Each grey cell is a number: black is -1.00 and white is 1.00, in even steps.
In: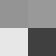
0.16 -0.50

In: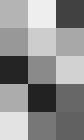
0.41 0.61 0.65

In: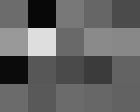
-0.15 0.74 -0.42 -0.19

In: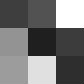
-0.51 -0.76 -0.64

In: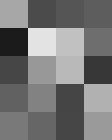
0.31 0.78 0.45 0.39

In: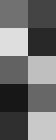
-0.11 -0.69

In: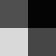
-0.38 -0.45
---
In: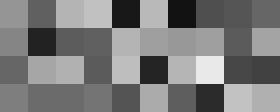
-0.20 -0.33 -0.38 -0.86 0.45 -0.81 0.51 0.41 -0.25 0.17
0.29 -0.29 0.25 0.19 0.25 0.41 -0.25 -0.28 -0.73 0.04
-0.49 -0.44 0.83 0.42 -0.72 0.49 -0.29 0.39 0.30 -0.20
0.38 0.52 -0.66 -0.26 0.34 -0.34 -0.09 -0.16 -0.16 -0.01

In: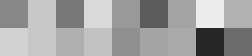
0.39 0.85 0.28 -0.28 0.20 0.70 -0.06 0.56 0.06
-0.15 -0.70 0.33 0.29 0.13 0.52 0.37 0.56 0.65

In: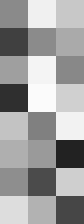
0.57 0.88 0.08
0.33 0.09 -0.50
0.07 0.91 0.25
0.63 0.97 -0.63
0.90 0.00 0.53
-0.73 0.21 0.37
0.62 -0.41 0.11
-0.45 0.40 0.73

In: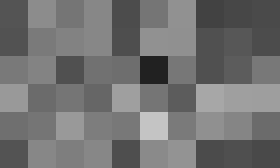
-0.42 -0.44 -0.48 0.14 -0.08 -0.40 0.06 -0.08 0.10 -0.34
-0.40 -0.32 -0.37 0.13 0.14 -0.39 0.06 0.02 -0.04 -0.36
-0.06 -0.28 -0.37 -0.07 -0.74 -0.14 -0.11 -0.37 0.03 -0.05
0.24 0.25 0.31 -0.28 -0.08 0.25 -0.20 -0.08 -0.16 0.20
-0.16 0.04 0.13 -0.04 0.54 -0.06 -0.02 0.20 -0.08 -0.13
-0.43 -0.38 -0.41 0.15 0.08 -0.39 0.06 -0.01 0.06 -0.35

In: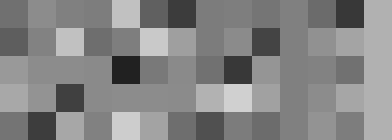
0.39 -0.56 -0.16 0.00 -0.08 -0.01 -0.03 -0.53 -0.25 0.51 -0.02 0.00 0.10 -0.12
0.39 0.29 0.14 0.00 -0.47 0.09 -0.03 0.25 0.58 -0.01 -0.14 0.51 0.02 -0.26
0.39 -0.11 0.02 0.00 0.17 -0.56 -0.11 0.08 -0.05 -0.74 0.08 0.10 0.10 0.20
0.39 0.30 0.10 0.00 0.26 0.63 0.40 0.09 0.10 0.10 0.08 -0.50 0.15 0.32
0.39 -0.02 0.15 0.00 -0.15 -0.03 -0.37 -0.14 0.28 0.61 0.01 0.31 -0.52 -0.09

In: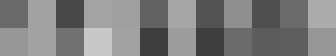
0.35 -0.16 -0.38 0.12 -0.35 0.30 -0.23 0.25 0.28 -0.44 0.27 -0.18
0.18 -0.26 -0.28 -0.16 -0.51 0.23 -0.51 0.27 0.57 -0.11 0.27 0.18

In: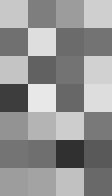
0.62 0.22 -0.01 0.57
-0.10 -0.16 0.74 -0.12
0.64 -0.10 -0.24 0.54
0.73 -0.19 0.82 -0.52
-0.05 0.61 0.41 0.15
-0.30 -0.62 -0.13 -0.09
-0.18 0.51 0.28 0.23

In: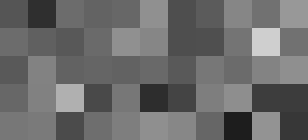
0.19 -0.11 0.05 -0.29 -0.39 0.13 -0.19 -0.22 -0.15 -0.63 -0.33
-0.11 0.62 -0.09 -0.38 -0.39 0.05 0.13 -0.17 -0.31 -0.25 -0.15
0.12 0.03 -0.16 -0.07 -0.30 -0.18 -0.23 -0.21 -0.23 0.02 -0.30
-0.53 -0.52 0.11 -0.01 -0.47 -0.65 -0.07 -0.43 0.38 0.01 -0.19
-0.57 0.15 -0.77 -0.20 0.06 0.12 -0.01 -0.14 -0.41 -0.04 -0.07

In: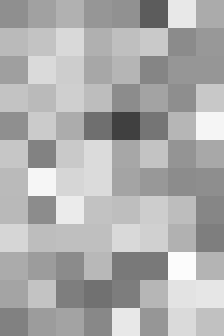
0.34 0.82 -0.28 0.14 0.18 0.39 0.26 0.12
0.19 0.09 0.58 0.50 0.38 0.70 0.53 0.46
0.18 0.18 0.04 0.42 0.31 0.61 0.71 0.25
0.57 0.11 0.28 0.10 0.48 0.62 0.46 0.53
0.92 0.43 -0.08 -0.50 -0.13 0.35 0.59 0.12
0.32 0.16 0.53 0.31 0.72 0.58 0.02 0.55
0.11 0.10 0.19 0.29 0.72 0.68 0.93 0.46
0.05 0.48 0.61 0.49 0.52 0.84 0.10 0.45
-0.01 0.39 0.63 0.70 0.50 0.50 0.48 0.68
0.41 0.98 -0.05 -0.05 0.44 0.09 0.22 0.34
0.80 0.78 0.43 -0.02 -0.11 -0.01 0.53 0.29
0.51 0.71 0.18 0.82 0.07 0.28 0.22 0.01
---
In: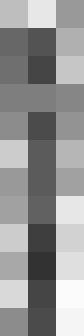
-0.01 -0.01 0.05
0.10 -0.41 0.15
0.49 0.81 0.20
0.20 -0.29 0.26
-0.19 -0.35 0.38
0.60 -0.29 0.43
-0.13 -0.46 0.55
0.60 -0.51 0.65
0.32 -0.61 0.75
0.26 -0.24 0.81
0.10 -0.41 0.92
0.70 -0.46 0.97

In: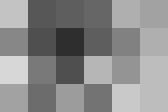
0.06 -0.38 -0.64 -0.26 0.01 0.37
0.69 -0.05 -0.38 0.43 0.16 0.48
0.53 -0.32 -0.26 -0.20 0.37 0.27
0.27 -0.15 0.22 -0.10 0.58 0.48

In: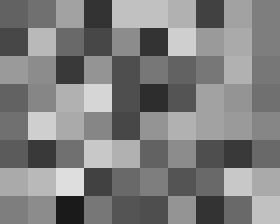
-0.01 0.10 -0.80 -0.07 -0.34 -0.39 0.16 -0.60 -0.18 0.51
0.21 0.10 -0.55 0.16 -0.39 -0.07 -0.23 -0.07 0.39 -0.07
-0.44 0.45 -0.18 -0.44 0.10 -0.60 0.62 0.21 0.33 -0.01
-0.29 -0.55 -0.12 0.57 0.39 -0.23 0.10 -0.39 -0.55 -0.18
-0.23 -0.12 0.27 -0.60 0.51 0.51 0.39 -0.49 0.27 -0.01
-0.12 0.62 0.33 0.05 -0.44 0.16 0.39 0.27 0.21 0.05
-0.23 0.05 0.39 0.68 -0.39 -0.65 -0.34 0.27 0.16 -0.12
0.33 0.45 0.74 -0.49 -0.18 -0.01 -0.34 -0.18 0.57 0.33

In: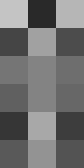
-0.58 0.32 -0.52
-0.46 0.26 -0.40
-0.30 0.15 -0.35
-0.25 0.03 -0.19
-0.08 0.03 -0.14
0.54 -0.68 0.43

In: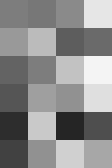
-0.65 0.58 -0.71 -0.39
0.20 0.47 -0.27 -0.17
-0.02 -0.07 0.08 0.80
-0.33 0.25 0.14 0.75
-0.22 -0.02 0.52 0.91
-0.49 0.14 0.63 0.31

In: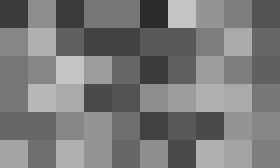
-0.54 0.11 -0.54 -0.07 -0.07 -0.66 0.54 0.16 -0.01 -0.36
0.05 0.38 -0.25 -0.48 -0.48 -0.31 -0.31 -0.01 0.33 -0.19
-0.19 -0.19 0.05 0.16 -0.13 -0.48 -0.31 -0.42 0.16 0.05
-0.07 0.43 0.33 -0.42 -0.36 0.11 0.22 0.38 0.33 -0.07
0.28 -0.13 0.38 0.16 -0.19 0.11 -0.42 0.38 0.28 -0.01
-0.07 0.05 0.54 0.22 -0.19 -0.54 -0.25 0.22 -0.01 -0.25

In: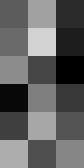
0.10 -0.45 -1.00
-0.17 0.65 -0.77
-0.28 0.26 -0.67
-0.94 -0.01 -0.56
-0.50 0.31 -0.34
0.36 -0.39 0.05

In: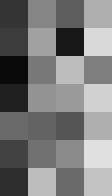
-0.53 0.26 -0.82 0.70
-0.17 -0.22 -0.33 0.37
-0.59 0.04 -0.27 0.37
-0.64 0.48 -0.17 0.53
-0.48 -0.11 0.09 0.76
-0.76 0.15 0.21 0.64
-0.93 -0.06 0.48 -0.01
